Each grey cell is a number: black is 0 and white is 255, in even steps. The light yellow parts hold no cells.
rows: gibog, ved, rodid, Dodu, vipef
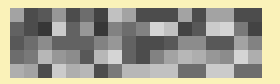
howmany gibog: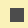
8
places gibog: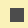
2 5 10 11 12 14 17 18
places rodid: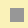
8

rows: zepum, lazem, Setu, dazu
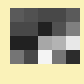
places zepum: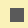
1 5
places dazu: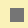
1 4
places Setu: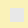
5
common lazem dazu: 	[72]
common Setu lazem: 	[33]
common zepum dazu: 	[72]
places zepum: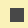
3 4

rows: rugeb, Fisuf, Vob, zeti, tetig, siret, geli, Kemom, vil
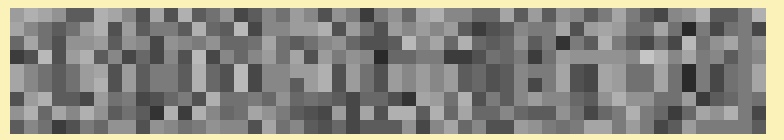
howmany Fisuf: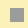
10
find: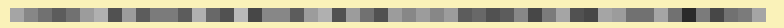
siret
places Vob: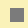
14 39 41 44 53
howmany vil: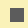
7
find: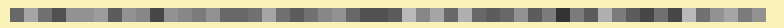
Vob
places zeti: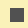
2 4 13 22 34

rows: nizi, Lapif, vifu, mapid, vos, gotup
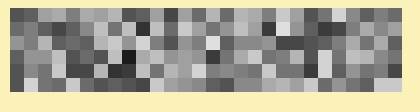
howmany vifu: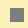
4
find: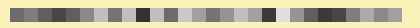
Lapif
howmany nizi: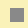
1
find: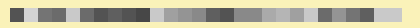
gotup
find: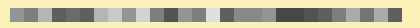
vifu

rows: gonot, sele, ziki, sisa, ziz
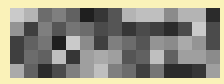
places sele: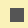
4 8
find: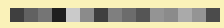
ziki
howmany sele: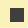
2
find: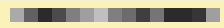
ziz

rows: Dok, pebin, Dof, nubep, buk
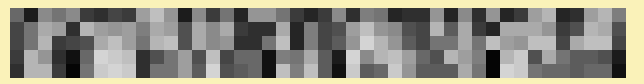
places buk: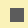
14 17 23 26 30 31 32 41
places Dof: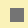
2 10 19 31 32 34
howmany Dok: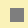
2
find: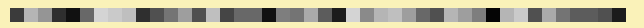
nubep
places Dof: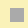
7 14 33 41
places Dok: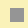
12 18 19 31 35

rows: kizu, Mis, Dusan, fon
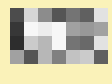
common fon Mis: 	[161]
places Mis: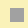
5 7
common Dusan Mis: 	[247]

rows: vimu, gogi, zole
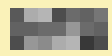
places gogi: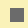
3 4 6
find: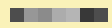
zole
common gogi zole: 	[151]
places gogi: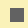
1 2 7

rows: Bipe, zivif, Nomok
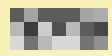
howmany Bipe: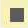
4
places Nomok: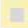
1 4 5
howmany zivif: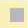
2

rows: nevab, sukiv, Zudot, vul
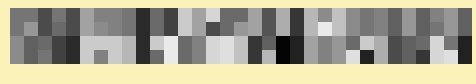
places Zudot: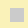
6 7 8 11 26
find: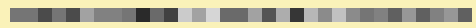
nevab
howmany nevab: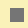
5
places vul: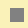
7 14 23

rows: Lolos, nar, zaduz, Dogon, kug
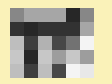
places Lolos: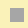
2 3 4
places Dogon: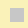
1 3 5
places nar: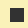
1 3 4 5
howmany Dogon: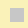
3
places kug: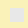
6
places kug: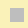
1 3

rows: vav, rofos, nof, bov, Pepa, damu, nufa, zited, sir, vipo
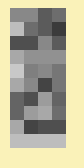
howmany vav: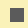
1
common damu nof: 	[136]
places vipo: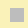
1 2 3 4
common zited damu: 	[168]
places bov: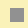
2 3 4
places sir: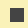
2
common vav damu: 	[136]

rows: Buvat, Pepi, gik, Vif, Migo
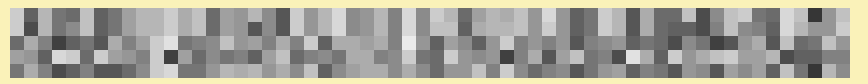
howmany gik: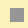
8
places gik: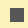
7 41 52 55
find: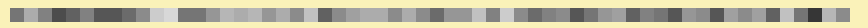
Migo
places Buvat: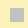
6 14 37 49 52 57 60
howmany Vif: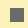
4

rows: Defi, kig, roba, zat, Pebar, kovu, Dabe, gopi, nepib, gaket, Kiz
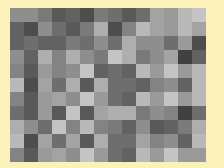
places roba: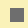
2 6 8 12
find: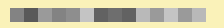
Pebar

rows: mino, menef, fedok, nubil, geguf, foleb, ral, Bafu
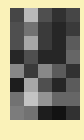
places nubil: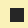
1 3 4
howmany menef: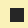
1
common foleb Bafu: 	[29]
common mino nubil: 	[79]

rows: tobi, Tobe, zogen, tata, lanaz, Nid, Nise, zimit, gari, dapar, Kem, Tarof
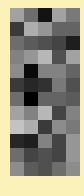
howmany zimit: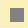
2
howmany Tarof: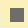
1

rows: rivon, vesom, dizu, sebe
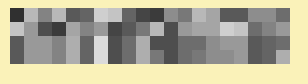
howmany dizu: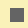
2
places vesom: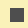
3 12

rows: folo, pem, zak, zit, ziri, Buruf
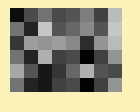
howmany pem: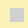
0
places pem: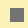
1

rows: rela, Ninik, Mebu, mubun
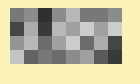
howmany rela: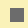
0
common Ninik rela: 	[184]

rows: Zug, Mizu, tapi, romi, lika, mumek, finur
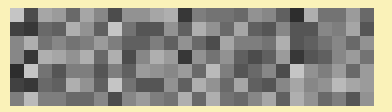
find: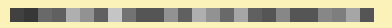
Mizu
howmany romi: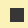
3
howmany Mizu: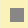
2
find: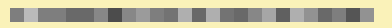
finur
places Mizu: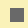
3 16

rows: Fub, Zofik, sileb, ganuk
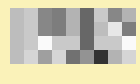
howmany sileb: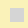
0
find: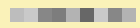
Fub

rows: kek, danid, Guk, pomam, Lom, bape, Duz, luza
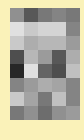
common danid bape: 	[132]
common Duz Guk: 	[201]
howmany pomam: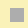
1

